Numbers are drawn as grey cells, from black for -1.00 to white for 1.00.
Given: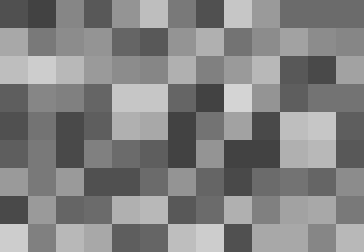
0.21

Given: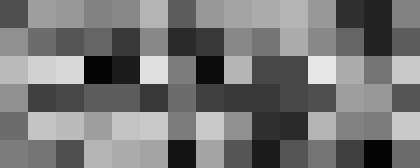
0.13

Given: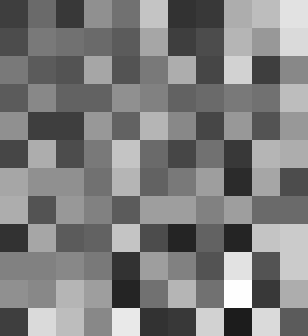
0.01

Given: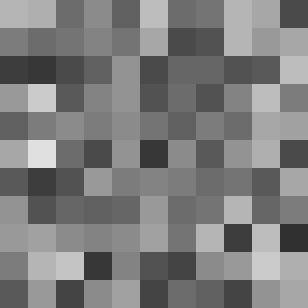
0.20

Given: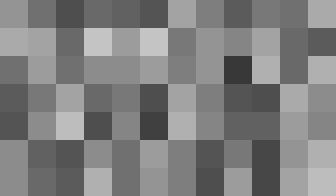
-0.34
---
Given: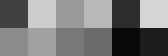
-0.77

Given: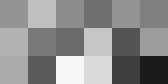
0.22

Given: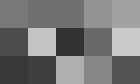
0.58

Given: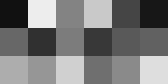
-0.24

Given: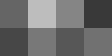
-0.11

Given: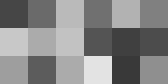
-0.40

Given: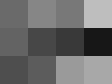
-0.82
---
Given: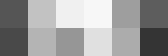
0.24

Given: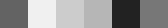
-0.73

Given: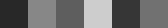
-0.58

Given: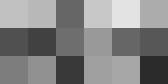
0.78

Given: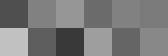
0.01

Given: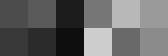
0.44

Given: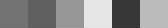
-0.57

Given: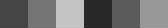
-0.29

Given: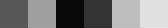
0.49
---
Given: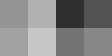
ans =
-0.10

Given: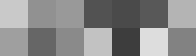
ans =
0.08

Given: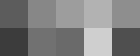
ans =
-0.17

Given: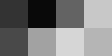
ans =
0.68

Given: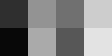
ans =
-0.32

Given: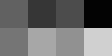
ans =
0.14

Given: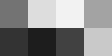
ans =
-0.49
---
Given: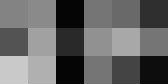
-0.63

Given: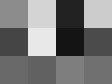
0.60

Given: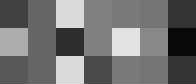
-0.59

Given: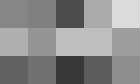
0.72

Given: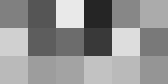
0.34

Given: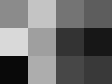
-0.27
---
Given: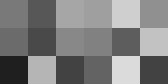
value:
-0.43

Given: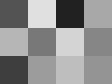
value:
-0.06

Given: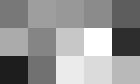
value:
0.04

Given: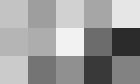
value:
0.36

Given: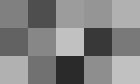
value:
0.06

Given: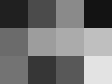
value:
0.23

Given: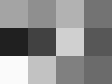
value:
-0.49

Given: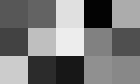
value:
0.50

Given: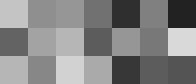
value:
0.28
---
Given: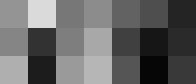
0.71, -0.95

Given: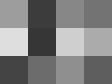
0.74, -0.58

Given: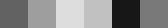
0.73, -0.82

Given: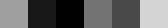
0.66, -0.99

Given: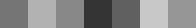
0.57, -0.59

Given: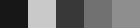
0.58, -0.82

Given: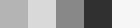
0.93, -0.62
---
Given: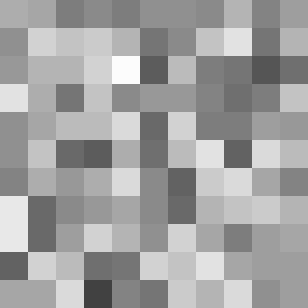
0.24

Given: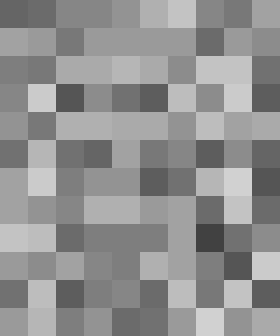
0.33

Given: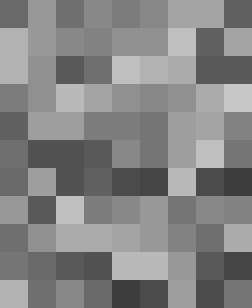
-0.08

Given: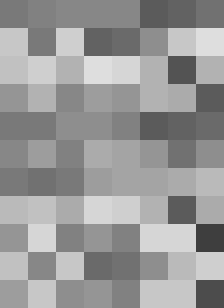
-0.40

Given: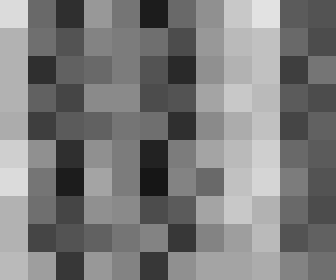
-0.13
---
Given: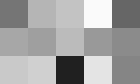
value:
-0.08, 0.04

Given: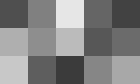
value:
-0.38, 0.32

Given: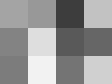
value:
0.29, 0.63

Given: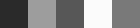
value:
-0.67, -0.05

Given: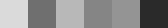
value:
0.71, -0.67

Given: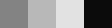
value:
0.03, -0.91
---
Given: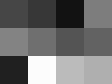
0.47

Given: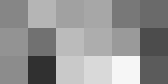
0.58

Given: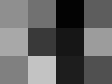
-0.77

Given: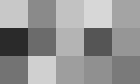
0.24

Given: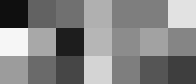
-0.45

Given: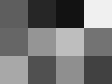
0.12

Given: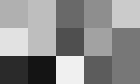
0.88
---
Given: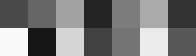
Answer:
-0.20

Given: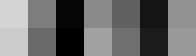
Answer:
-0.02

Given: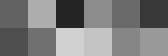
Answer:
0.36

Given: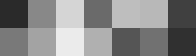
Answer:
0.07

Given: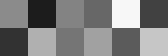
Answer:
-0.78

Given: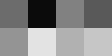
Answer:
-0.91
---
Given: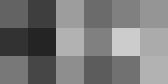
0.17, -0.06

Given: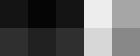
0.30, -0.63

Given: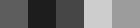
0.22, -0.27

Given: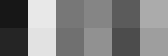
0.34, -0.71

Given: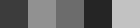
0.52, -0.53

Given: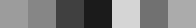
0.34, 0.22

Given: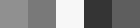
-0.26, 0.13

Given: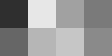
-0.04, -0.20
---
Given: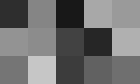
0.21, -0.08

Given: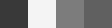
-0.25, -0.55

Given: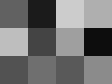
0.37, -0.36

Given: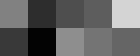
0.66, -0.55

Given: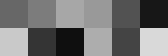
-0.82, 0.58

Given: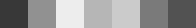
-0.36, -0.56

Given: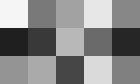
0.06, 0.16
